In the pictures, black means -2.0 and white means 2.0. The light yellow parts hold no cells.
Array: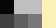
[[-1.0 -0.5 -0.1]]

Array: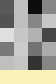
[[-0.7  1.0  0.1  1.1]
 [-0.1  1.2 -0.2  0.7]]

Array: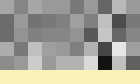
[[-0.3  0.4 -0.2 -0.1  0.0  0.5  0.0  1.0 -0.8 -0.1]
 [ 0.7 -0.1  1.0  0.5  0.4  0.0  0.8 -0.9  1.6  0.5]]

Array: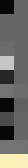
[[-0.4 -0.4]
 [-0.3 -0.4]
 [-1.4 -0.4]
 [-1.9 -0.5]
 [-1.9 -0.4]]

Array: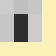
[[ 1.1 -1.3  1.2]]

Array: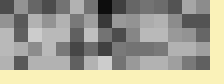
[[ 0.3 -0.6  0.8  0.3  0.8 -0.1  0.5 -1.1  0.4  0.3  0.7  0.8  0.2 -0.7
  -0.7]
 [ 0.9  0.7  0.2  0.9 -0.1 -0.9 -0.3 -1.0 -0.1 -0.2 -0.2 -0.1  0.8  0.8
   0.5]]

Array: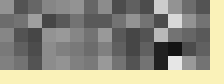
[[-0.3 -0.2  0.5 -0.9 -0.6 -0.2 -0.6 -0.6 -0.2  0.3 -0.2 -0.8  1.4  0.3
  -0.2]
 [-0.1 -0.5 -0.8  0.2  0.0 -0.1 -0.3  0.0 -0.5 -0.9 -0.5 -1.5 -1.7 -0.8
  -0.5]]

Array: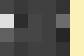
[[ 1.5 -1.3 -0.9 -1.0 -0.3]
 [-0.9 -1.1 -1.0 -1.0 -1.2]]
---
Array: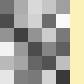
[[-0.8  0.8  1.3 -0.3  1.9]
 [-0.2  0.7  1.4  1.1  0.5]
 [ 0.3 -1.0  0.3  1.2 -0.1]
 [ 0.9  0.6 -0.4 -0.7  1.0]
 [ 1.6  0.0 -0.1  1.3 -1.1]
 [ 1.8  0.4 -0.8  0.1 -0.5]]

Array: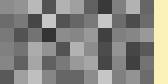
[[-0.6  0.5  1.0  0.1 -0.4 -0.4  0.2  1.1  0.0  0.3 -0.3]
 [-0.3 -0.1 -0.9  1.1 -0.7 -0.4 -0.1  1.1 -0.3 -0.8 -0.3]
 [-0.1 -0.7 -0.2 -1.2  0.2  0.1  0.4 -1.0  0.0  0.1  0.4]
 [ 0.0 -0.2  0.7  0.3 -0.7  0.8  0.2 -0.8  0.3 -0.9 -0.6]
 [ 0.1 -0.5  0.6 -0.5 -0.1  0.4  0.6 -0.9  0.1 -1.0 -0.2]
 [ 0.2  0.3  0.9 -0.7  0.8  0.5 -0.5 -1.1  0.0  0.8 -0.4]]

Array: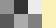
[[-0.6  0.7  0.0]
 [ 0.3 -1.2  1.7]]

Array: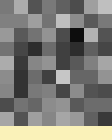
[[-0.8 -0.2 -0.4  0.2  0.3 -0.6 -0.3 -0.3]
 [-0.2 -0.9 -1.3 -0.3 -1.0 -1.3 -0.5 -0.9]
 [-0.1  0.7 -0.7 -0.1 -0.5 -0.8  0.5  1.0]
 [ 0.0  0.0  0.5 -0.2  1.0  0.2 -0.6 -0.1]
 [ 0.1 -1.2 -0.1  0.0 -0.9  0.2 -0.7 -0.8]
 [ 0.2 -1.2 -0.3 -1.0  1.1 -0.4 -0.4  0.3]
 [ 0.4 -0.6 -0.2  0.3 -0.8 -1.8  0.8 -0.7]
 [ 0.6 -0.7  0.5  0.1  0.6  0.4 -0.5 -1.1]
 [ 0.7 -1.1  0.1  0.3 -1.0 -0.6  0.0  0.6]]

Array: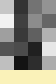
[[-0.7 -0.8 -1.5  1.6]
 [ 0.5 -1.1 -0.5  0.8]
 [ 1.0 -1.7 -1.3  0.7]
 [ 1.1 -1.2 -0.2  0.3]
 [ 1.8 -1.0  0.2 -0.4]]

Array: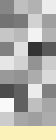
[[-0.8 -0.5  1.7  0.0]
 [-0.2 -0.1  1.3  0.5]
 [ 0.0  1.5 -1.2 -0.6]
 [ 0.1  1.0  0.8  1.7]
 [ 0.4  0.3  0.7  1.4]
 [ 1.1  0.9  1.8  0.8]
 [ 1.2  0.6  0.5  0.7]
 [ 1.6  1.3  0.3  1.2]
 [ 1.9 -0.5  1.0  0.6]]

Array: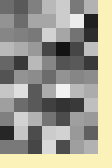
[[-1.4  1.1 -0.8  1.2  1.3  0.4 -0.5]
 [-0.7  0.3  0.2 -0.3  0.3  0.1  0.2]
 [-0.4 -1.1  0.9  0.1 -0.7 -0.6 -1.1]
 [-0.3 -0.6  0.0  0.9  1.2 -0.1  0.8]
 [-0.1 -0.1 -0.9  1.4 -0.8  0.5  0.8]
 [ 0.0  1.3  0.8 -0.2 -0.8  0.5  0.4]
 [ 0.1  0.0 -0.1  1.3  0.6 -0.2 -1.3]
 [ 0.3 -0.3  0.6  0.6  1.2  1.7 -1.5]
 [ 0.5 -0.3 -0.6 -1.0 -1.2 -1.1  1.0]
 [ 0.9  0.7  0.4 -0.9 -1.7 -0.9  1.0]
 [ 1.1  1.5 -0.6  0.7  1.8  0.9  0.7]]

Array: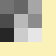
[[-1.4  1.2  1.6]
 [-0.8  0.9  0.2]
 [-0.2 -0.4  0.6]]
